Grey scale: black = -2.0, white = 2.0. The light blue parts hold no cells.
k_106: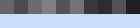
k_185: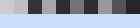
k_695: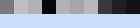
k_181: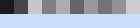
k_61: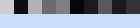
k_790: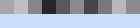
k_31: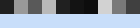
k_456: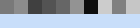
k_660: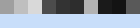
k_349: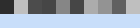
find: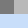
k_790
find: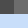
k_106
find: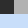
k_660
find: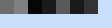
k_61

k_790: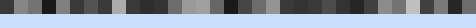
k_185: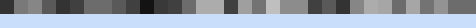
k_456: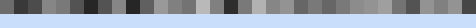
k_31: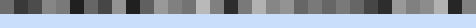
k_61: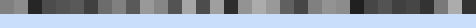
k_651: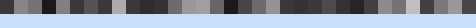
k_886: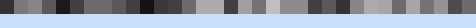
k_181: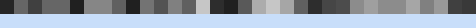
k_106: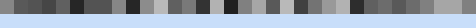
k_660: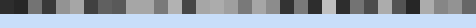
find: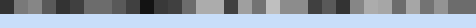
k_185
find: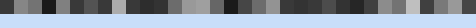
k_651
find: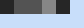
k_106
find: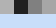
k_106
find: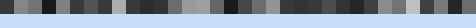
k_790
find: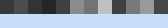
k_651

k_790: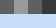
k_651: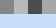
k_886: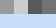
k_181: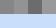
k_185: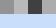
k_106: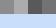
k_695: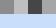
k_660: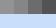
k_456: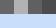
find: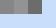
k_181
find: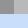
k_185
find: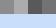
k_106
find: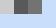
k_886

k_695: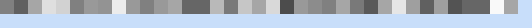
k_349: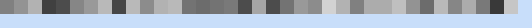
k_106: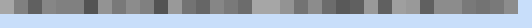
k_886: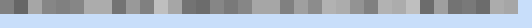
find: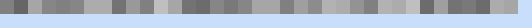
k_886
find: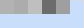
k_886
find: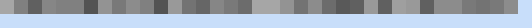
k_106
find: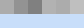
k_886
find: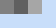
k_695
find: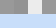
k_695

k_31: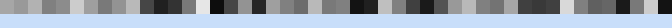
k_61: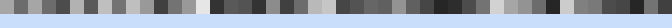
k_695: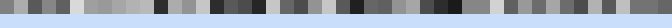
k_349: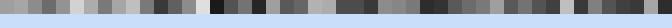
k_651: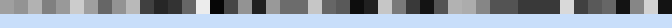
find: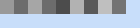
k_695
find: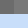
k_349
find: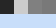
k_61

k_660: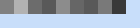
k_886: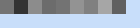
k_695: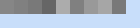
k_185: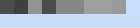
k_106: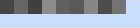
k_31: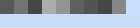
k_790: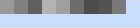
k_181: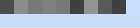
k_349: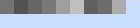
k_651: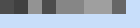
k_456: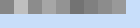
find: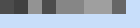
k_651
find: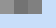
k_456
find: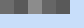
k_660
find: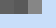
k_106
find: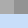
k_31
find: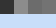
k_886
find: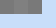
k_181

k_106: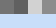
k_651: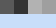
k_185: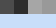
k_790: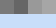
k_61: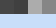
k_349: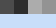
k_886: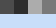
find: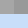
k_185
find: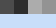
k_349
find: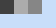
k_61
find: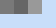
k_790

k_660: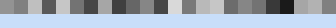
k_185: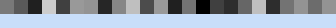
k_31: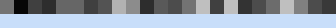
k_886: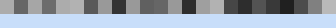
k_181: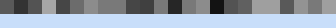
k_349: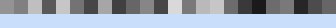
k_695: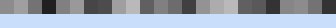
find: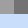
k_695
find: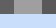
k_181
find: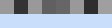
k_886
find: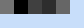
k_185
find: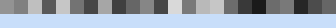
k_349
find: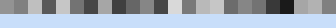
k_660

